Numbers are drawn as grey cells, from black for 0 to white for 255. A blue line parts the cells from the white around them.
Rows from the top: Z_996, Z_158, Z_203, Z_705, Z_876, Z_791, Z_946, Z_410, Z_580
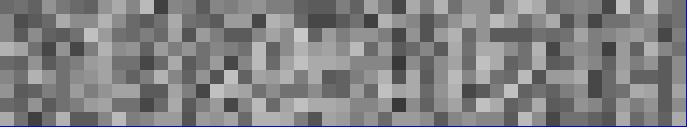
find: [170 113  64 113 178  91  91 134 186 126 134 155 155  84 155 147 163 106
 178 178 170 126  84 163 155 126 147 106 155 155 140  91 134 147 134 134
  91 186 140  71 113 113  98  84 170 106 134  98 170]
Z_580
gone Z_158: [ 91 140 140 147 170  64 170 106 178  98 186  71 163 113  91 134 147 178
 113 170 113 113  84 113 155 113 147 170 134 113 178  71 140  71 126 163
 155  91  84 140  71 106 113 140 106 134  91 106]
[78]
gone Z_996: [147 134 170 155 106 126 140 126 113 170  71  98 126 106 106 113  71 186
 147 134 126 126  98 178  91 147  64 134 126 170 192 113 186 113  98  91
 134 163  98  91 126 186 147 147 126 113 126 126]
[120]

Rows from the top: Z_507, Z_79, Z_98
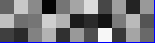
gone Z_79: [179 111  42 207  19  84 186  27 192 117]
[123]
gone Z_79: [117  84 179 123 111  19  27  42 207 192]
[186]

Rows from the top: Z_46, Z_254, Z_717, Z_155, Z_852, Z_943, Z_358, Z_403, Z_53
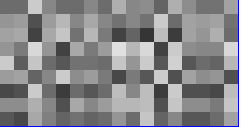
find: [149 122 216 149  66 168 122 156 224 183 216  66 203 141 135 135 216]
Z_155
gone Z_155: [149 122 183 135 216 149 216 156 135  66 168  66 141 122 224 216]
[203]
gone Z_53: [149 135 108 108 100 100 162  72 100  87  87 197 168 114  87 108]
[128]
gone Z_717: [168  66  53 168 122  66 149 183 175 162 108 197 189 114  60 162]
[100]
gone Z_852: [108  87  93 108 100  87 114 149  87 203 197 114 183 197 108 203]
[209]
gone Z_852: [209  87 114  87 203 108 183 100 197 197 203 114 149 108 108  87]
[93]

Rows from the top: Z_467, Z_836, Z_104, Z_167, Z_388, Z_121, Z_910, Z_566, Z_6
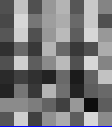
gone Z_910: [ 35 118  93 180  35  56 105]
[111]
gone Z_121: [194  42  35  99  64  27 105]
[48]
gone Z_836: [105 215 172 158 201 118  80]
[72]
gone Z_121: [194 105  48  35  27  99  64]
[42]
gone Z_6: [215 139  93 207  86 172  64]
[145]

